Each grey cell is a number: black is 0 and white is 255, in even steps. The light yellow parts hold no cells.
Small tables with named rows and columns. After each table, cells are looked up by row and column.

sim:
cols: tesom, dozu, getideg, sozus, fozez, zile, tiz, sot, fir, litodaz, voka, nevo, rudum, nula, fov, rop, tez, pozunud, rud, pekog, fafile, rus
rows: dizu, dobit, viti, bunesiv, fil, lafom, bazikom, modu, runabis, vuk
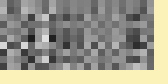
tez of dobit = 141
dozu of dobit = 84
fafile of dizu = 98
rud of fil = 92
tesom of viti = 147
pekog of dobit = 118
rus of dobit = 156
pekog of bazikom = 46
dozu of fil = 127
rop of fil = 122
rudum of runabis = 152
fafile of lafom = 157
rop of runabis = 127
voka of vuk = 130
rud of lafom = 72
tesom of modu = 61
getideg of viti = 116
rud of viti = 80
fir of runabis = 110
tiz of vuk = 87

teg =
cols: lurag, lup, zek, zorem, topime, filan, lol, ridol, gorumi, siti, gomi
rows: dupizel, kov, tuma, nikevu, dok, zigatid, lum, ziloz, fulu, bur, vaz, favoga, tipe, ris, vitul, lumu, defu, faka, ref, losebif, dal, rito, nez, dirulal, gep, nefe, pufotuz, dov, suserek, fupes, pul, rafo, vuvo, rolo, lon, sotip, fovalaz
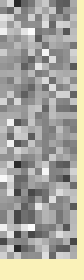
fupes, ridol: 134
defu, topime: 186
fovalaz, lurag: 207
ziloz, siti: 144
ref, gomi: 124
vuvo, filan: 121
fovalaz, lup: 154
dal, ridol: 165
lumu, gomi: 103
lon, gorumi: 137

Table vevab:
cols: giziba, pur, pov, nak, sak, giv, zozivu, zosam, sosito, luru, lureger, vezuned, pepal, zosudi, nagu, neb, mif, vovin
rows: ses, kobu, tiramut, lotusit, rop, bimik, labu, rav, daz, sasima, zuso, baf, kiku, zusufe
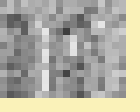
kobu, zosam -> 190
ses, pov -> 151
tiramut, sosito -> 171
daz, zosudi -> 165
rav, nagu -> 162
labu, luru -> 166
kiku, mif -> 195
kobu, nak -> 169

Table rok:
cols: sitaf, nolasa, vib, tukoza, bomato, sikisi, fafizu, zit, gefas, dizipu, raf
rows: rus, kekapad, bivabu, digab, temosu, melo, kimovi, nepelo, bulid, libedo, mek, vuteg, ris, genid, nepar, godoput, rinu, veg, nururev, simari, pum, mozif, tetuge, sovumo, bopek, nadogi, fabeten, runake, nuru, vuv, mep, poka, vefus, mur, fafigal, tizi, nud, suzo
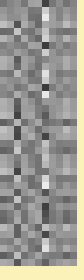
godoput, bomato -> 155
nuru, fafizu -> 152
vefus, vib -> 96
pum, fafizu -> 193
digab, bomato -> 143
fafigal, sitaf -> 132
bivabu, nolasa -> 142
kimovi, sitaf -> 127
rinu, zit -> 145
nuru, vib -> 195
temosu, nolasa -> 109
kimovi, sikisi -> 160
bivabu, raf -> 143
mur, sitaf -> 156
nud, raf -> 119
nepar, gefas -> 148
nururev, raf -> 162
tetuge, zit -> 155
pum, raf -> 129
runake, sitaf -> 163

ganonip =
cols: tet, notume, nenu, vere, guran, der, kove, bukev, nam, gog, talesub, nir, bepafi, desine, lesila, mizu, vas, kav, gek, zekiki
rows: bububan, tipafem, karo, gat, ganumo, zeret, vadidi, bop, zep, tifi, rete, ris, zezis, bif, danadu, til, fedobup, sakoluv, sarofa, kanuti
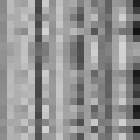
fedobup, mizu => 95
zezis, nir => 91
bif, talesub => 151
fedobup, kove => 197
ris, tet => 137
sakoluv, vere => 193
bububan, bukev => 144
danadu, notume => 173
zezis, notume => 183
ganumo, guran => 193
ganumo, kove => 210
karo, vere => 195
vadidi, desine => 200
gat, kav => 168
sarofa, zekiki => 24

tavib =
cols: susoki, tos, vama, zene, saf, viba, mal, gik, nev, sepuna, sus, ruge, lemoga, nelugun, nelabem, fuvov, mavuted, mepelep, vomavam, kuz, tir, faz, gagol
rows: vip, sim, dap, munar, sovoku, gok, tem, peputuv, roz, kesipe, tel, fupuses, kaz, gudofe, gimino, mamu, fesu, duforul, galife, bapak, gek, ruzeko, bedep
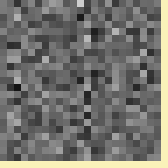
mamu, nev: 136
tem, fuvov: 105
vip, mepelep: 95
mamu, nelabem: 94
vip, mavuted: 57
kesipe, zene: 104
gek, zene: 107
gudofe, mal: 162
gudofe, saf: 110
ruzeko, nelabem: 73
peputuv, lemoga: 72
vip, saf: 132

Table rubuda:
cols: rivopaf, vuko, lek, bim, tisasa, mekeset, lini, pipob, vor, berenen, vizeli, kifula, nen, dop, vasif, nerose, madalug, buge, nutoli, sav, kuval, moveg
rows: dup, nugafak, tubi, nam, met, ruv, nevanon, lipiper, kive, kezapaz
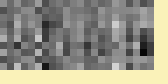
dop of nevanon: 112
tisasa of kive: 141
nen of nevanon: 54
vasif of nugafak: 148
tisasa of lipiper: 93
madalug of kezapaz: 211
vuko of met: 97
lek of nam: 173
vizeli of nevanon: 114
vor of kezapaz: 97
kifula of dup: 137
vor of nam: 84

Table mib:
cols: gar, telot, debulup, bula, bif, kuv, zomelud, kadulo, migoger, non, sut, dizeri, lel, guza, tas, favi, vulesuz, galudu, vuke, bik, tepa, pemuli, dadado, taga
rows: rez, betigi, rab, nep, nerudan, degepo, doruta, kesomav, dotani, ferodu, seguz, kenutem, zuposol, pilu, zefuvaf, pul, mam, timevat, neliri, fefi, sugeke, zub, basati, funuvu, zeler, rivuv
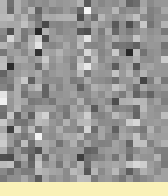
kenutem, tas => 141
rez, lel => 90
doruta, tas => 139
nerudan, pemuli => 143
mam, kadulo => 132
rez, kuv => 146
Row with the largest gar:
zefuvaf

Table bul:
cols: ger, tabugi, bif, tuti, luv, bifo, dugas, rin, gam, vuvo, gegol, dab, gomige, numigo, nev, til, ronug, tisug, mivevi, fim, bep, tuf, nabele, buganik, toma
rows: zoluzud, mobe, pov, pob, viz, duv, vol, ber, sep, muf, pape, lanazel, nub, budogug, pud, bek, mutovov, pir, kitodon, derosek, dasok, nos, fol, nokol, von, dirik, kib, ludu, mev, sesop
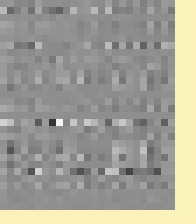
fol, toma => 157
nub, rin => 140
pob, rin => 148
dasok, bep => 167
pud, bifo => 155
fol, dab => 183
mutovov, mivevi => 143
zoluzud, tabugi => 151
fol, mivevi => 154
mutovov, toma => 143
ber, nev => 141
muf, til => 144
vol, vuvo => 131
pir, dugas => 154

